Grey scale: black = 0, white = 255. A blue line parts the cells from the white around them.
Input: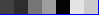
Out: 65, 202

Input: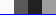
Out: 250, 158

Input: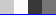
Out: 203, 117

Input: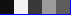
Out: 15, 93

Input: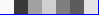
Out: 249, 228

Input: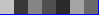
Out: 196, 105

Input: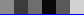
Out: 139, 210

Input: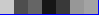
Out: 203, 163

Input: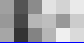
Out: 160, 218
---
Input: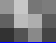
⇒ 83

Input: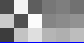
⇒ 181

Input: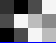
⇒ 75

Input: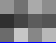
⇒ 199

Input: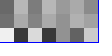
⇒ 146

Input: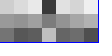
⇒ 101

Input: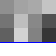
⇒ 210
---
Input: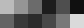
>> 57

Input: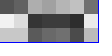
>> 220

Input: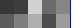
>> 127

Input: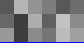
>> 61

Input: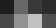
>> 146

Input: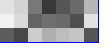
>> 218

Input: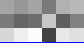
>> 101

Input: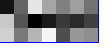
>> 85
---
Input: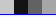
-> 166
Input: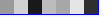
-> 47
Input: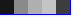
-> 61
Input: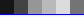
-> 116
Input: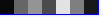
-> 24
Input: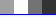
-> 51
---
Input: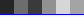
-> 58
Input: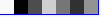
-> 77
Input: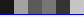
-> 90
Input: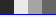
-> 165
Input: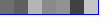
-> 181
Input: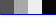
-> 238
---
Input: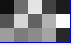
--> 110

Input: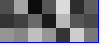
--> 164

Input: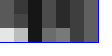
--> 56

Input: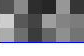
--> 137

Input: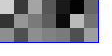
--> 57

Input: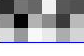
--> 116

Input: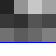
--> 148

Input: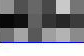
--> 80

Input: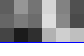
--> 150

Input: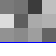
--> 115
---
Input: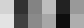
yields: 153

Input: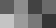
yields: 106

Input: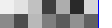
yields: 213

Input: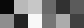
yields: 91

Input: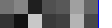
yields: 102

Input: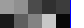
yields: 60
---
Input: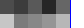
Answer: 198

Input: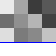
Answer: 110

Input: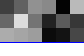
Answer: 103

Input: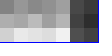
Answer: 174

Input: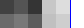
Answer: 106

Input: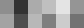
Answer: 163
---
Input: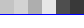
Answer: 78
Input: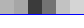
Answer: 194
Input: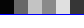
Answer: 224
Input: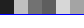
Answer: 215
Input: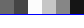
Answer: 134
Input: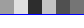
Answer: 80
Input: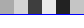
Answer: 34
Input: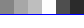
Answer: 78
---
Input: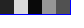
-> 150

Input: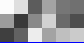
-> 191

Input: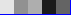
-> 27

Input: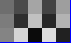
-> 221

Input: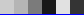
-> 225

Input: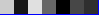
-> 71
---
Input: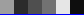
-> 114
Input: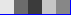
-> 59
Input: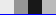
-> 149
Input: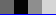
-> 3
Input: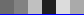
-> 32
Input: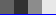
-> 49
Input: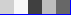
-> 64
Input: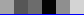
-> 4
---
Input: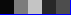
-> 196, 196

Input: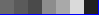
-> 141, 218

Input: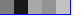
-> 168, 194

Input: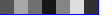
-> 23, 221

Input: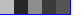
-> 141, 190

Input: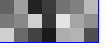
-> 54, 228

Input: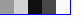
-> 15, 250

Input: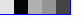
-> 177, 228

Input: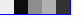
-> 141, 239
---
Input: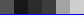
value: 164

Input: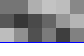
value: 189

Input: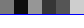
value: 85

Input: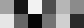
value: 182

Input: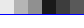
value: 61

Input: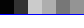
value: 119

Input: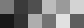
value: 154
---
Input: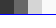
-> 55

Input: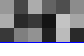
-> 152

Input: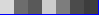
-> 217

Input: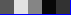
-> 87

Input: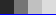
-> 40

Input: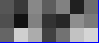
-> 86

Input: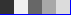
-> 50

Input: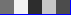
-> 114

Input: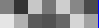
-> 127
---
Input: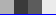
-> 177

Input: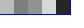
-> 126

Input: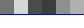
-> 75

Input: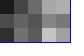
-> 113

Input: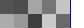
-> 152

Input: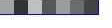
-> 87

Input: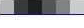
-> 30
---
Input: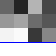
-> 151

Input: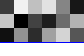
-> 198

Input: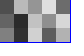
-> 100

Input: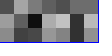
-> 157

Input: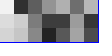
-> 220

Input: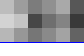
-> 211

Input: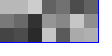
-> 121

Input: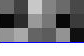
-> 8
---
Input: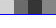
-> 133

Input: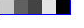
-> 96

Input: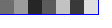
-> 91

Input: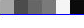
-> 102

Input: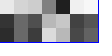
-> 52

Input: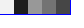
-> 115

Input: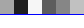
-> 134

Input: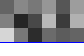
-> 59

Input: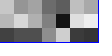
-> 59

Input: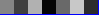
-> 63
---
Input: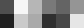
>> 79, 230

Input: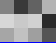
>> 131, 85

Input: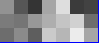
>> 146, 166

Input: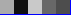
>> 171, 77

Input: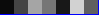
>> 10, 96

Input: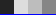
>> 36, 134

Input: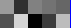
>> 155, 189

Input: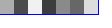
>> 173, 221

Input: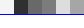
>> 244, 166
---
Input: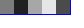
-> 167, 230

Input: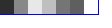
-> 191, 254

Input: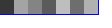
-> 91, 190

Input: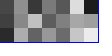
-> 93, 236

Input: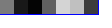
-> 96, 212

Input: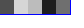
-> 188, 214

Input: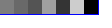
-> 160, 205
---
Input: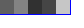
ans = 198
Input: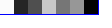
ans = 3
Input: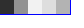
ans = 179
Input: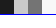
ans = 248
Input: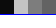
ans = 99
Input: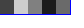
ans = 106
